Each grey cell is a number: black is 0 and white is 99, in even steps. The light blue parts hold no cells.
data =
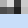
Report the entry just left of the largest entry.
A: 68
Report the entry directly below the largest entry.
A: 34
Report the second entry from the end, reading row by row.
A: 12

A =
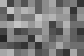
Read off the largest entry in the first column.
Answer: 70
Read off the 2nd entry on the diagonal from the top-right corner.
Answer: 20
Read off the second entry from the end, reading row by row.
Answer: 65
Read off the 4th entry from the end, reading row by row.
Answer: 32
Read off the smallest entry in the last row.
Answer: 20
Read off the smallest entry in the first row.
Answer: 20
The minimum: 14
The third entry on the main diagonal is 59
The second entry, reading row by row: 26
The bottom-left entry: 65
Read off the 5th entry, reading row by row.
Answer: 54
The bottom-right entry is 37
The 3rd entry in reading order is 48
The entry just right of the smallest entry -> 54
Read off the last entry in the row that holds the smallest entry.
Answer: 32
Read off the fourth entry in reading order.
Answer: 32

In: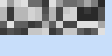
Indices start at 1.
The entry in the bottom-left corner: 22
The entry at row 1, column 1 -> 87
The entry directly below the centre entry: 37
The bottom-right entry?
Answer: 87
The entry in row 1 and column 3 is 82
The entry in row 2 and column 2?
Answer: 22
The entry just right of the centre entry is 27
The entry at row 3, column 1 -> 71
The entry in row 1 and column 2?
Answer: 60
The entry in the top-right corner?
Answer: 16
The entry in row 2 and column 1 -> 71

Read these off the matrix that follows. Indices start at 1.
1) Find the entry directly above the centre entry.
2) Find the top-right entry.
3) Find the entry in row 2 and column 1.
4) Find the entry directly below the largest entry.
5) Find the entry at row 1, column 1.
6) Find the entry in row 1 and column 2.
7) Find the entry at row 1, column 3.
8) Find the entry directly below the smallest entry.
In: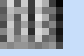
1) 17
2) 1
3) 34
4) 73
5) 46
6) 84
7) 34
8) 17

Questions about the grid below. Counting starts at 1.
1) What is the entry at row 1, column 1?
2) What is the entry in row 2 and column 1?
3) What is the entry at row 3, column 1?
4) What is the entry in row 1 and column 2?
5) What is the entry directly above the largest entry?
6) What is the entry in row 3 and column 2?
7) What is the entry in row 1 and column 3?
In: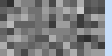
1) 28
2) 38
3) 28
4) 18
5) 67
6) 61
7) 61

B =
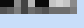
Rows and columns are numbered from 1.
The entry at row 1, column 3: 54
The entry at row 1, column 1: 4
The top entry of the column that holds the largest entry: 81
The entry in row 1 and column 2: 4
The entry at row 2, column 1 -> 32
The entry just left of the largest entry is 76

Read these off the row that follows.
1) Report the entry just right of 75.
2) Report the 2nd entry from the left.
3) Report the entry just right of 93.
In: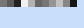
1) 52
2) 35
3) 69

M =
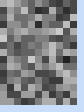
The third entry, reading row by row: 61
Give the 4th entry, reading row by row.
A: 49
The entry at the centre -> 49
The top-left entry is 67
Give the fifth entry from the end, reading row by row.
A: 67
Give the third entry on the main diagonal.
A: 43
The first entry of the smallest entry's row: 23
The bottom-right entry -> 33
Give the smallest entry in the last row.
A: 23
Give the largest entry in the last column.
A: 73
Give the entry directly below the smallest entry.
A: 43
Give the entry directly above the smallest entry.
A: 67
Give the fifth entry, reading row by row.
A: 38
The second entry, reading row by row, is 73
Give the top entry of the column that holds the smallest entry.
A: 38
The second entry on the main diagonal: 61
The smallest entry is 13
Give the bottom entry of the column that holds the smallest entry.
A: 67
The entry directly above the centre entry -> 43
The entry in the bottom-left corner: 61
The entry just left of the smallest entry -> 33
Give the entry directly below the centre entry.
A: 55
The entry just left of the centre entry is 38
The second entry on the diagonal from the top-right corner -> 18
